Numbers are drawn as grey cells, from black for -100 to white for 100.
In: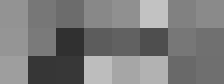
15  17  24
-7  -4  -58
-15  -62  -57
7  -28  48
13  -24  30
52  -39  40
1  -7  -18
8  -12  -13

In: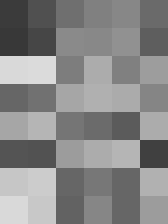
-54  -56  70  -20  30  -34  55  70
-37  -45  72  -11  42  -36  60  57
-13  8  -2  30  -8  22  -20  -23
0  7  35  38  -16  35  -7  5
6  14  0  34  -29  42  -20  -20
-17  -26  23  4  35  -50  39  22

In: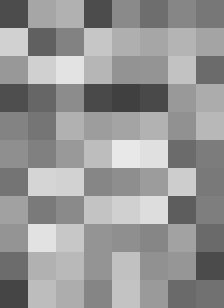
-40  64  19  -39  3  12  -9  26  16  -15  -46
30  -25  63  -20  -8  0  67  -4  77  39  48
39  2  78  10  39  20  65  8  56  45  36
-40  55  43  -43  23  48  5  53  16  16  4
8  37  15  -50  29  82  11  63  12  51  53
-14  30  16  -43  40  76  22  73  5  14  21
5  41  52  20  14  -16  61  -27  27  18  -17
-7  29  -16  35  44  -3  -5  -1  -17  -41  -11

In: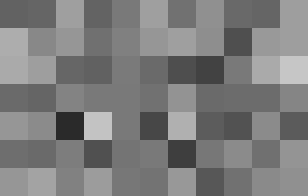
-23  36  33  -17  18  -14  18
-21  7  24  -21  9  -17  28
25  18  -20  3  -67  -2  1
-22  -12  -24  -5  53  -37  22
-5  0  -4  -5  -5  -9  -7
25  18  -17  -11  -44  -5  -10
-11  25  -39  15  38  -51  19
13  11  -48  -17  -28  -7  -32
-18  -38  -5  -15  -36  9  -11
-21  20  33  -15  9  -12  8
24  24  55  4  -29  16  13

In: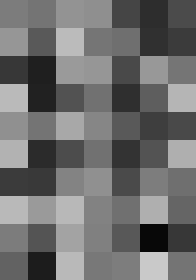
-3  18  -57  46  13  40  -54  45  -3  -23
-9  -30  -76  -74  -9  -66  -55  21  -34  -78
15  47  21  -36  32  -40  3  44  28  45
12  -8  18  -11  5  -11  13  2  0  -6
-46  -13  -43  -63  -30  -60  -42  -12  -31  -2
-65  -62  19  -26  -51  -35  -2  37  -94  58
-41  -54  -8  42  -43  37  -13  -21  -57  -9

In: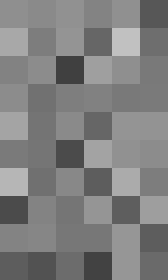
12  32  2  10  29  -4  43  -41  3  -27
8  -2  10  -11  -9  -8  -12  3  5  -36
14  16  -50  -1  8  -41  7  -8  -7  -15
3  -20  25  1  -20  28  -27  17  -7  -48
13  51  12  -5  16  14  34  -26  18  18
-32  -14  -5  -4  15  10  -2  24  -27  -17
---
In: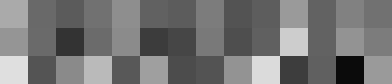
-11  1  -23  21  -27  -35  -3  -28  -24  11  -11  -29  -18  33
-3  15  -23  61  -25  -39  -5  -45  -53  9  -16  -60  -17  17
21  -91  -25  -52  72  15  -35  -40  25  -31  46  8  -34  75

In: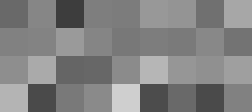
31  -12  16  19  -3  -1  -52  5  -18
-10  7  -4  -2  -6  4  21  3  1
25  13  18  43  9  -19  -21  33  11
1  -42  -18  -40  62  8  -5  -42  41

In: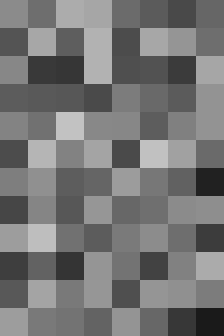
-20  -43  -29  -16  30  35  -14  9
-14  17  31  -40  40  -26  31  -34
30  -54  -36  -38  40  -58  -55  6
15  -29  -18  -3  -42  -32  -30  -28
15  0  -27  6  7  52  -11  3
-17  26  51  -42  29  2  42  -40
-74  -24  -7  22  -21  -27  13  -1
11  9  -13  -19  18  -32  4  -45
-53  -14  10  -4  -28  -11  49  23
34  1  -48  -10  17  -59  -23  -51
-3  13  17  -38  18  -5  29  -31
-80  -57  -19  16  -22  -10  -5  23

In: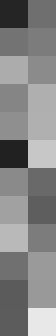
-13  -71
-3  -10
9  35
37  4
38  12
56  -74
-18  8
-26  26
-3  45
21  -12
20  -29
82  -28

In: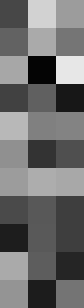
22  65  -44
-8  33  -23
81  -97  31
-82  -25  -49
3  0  44
-38  -60  13
32  36  22
-51  -31  -42
-51  -30  -77
-71  -27  33
-9  -78  16

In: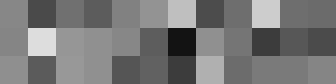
-16  -14  61  -14  -40  50  15  1  -28  -12  -42  6
-41  -32  -53  -8  13  -85  -27  6  13  18  73  4
4  -4  -4  -15  38  -53  -24  -33  13  19  -29  12
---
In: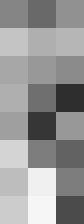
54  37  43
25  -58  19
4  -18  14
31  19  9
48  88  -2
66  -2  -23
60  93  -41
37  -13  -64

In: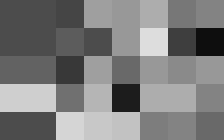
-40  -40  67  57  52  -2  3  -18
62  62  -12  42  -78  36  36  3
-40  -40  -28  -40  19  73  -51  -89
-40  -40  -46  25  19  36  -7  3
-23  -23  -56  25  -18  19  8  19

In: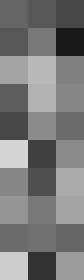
5  -38  34
16  -6  28
61  -60  22
66  -50  10
-26  40  5
28  45  0
-44  10  -16
-16  -11  -21
-21  -32  -44
-32  -6  -81

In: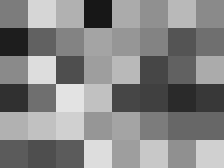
-62  -13  78  51  -45  -50  -67  -56
39  51  63  18  29  -3  -19  -19
-3  68  39  -82  34  13  45  8
-77  -24  3  29  18  3  -34  -13
-29  -39  -29  73  24  57  13  63
8  73  -39  24  45  -45  -24  34

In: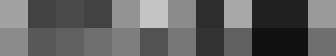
9  -31  -25  -13  -1  -36  -7  -60  -25  -87  -87  -13
27  -48  -42  -48  15  54  9  -65  32  -75  -75  21

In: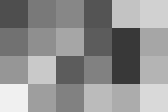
-11  12  30  -28  -56  30
-39  -5  6  -34  53  64
88  24  1  47  35  70
18  58  -28  1  -56  41

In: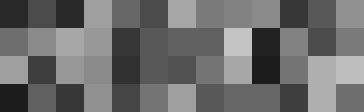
-14  8  31  19  -57  -31  -25  -25  54  -73  2  -41  -4
25  -51  19  8  -62  -31  -36  -9  31  -78  -9  37  48
-78  -25  -57  13  -46  -9  25  -31  -20  -20  -51  37  -14
-68  -41  -68  25  -20  -41  31  -4  2  8  -57  -31  13

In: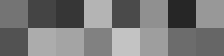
-36  35  29  1  53  24  -15  -20
-9  -47  -58  41  -42  13  -70  19
